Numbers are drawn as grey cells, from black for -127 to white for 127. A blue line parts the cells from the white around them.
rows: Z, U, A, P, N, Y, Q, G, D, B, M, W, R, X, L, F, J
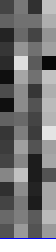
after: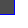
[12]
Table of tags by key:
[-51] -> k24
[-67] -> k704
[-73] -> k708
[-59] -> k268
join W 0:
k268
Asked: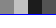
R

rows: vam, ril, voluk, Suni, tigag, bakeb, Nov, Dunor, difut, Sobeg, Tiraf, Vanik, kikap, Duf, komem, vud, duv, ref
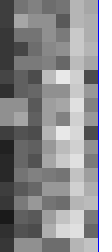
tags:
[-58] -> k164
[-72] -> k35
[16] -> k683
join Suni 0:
k35
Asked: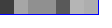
ril
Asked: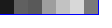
vud
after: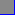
[16]

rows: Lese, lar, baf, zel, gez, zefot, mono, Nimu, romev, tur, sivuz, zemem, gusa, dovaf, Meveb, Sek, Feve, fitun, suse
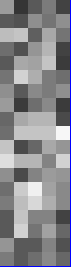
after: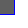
[40]
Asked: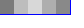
Meveb
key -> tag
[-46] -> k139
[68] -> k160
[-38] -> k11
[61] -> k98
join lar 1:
k139
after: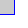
[112]
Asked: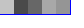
sivuz

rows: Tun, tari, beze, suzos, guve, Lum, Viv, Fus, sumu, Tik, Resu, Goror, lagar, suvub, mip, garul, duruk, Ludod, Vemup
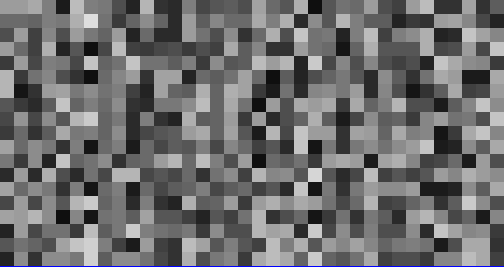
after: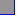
[-56]
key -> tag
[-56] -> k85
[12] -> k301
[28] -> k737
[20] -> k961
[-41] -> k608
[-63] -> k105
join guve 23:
k85
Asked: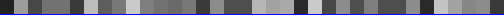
duruk
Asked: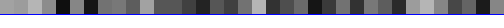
garul
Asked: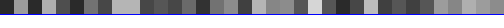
lagar

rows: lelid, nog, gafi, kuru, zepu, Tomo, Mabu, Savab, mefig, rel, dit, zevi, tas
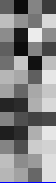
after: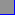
[-10]
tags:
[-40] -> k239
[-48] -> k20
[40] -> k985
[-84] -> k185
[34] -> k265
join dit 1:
k20

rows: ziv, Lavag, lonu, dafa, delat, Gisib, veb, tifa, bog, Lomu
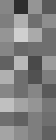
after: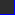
[21]
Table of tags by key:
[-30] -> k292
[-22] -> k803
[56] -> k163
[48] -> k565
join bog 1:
k292
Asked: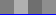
Lavag
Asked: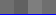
bog
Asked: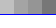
tifa
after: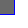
[-16]

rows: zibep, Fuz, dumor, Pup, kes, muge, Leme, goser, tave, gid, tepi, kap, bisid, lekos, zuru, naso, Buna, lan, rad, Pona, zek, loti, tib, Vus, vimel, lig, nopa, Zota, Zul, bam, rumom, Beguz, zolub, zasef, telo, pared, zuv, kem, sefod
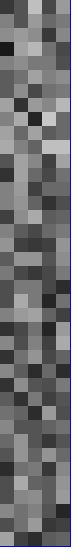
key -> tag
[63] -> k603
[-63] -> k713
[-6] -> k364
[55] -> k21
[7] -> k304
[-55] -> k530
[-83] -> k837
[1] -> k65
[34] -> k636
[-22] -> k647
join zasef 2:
k364
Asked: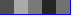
loti
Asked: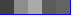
naso

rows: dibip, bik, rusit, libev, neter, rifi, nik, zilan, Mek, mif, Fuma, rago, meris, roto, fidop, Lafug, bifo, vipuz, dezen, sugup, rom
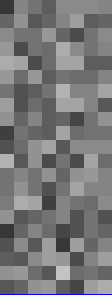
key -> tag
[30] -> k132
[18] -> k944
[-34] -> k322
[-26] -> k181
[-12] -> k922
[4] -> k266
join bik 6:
k322
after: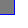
[44]

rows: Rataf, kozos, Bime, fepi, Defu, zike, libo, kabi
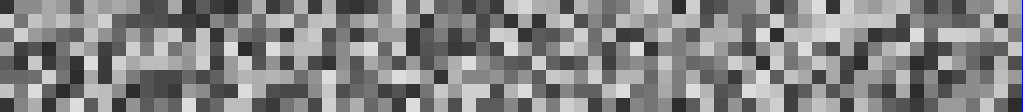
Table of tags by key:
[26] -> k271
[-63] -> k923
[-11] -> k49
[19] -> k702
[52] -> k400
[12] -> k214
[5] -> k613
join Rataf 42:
k702
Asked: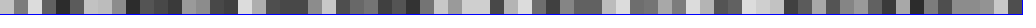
libo
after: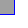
[-23]
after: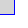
[46]
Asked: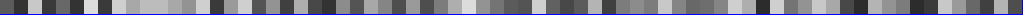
Defu

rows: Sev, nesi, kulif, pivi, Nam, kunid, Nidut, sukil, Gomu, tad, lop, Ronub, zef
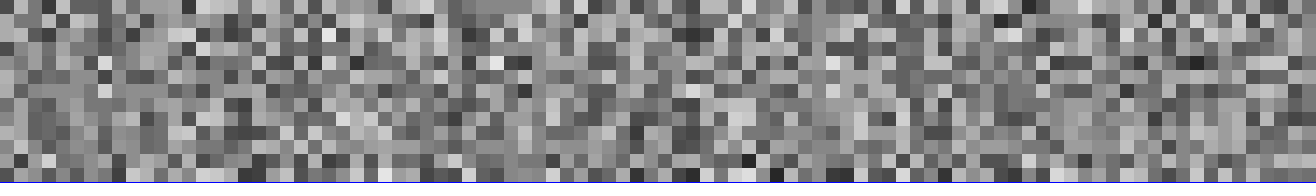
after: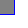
[-7]
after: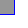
[14]

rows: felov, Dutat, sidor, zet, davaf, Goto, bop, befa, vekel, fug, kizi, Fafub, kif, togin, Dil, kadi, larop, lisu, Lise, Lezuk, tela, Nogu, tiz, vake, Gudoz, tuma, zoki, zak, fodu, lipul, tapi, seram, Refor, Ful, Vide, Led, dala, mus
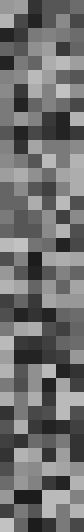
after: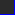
[-63]
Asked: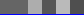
Dil
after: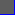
[-5]
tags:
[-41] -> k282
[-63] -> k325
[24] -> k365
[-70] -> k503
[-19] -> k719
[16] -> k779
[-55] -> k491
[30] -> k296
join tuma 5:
k365
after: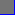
[-19]

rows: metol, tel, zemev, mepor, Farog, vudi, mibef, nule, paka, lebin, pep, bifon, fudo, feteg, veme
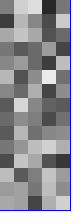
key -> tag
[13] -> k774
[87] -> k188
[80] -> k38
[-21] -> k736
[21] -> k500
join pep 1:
k500
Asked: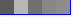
lebin
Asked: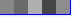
mibef
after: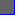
[-37]
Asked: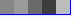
Farog
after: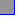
[61]

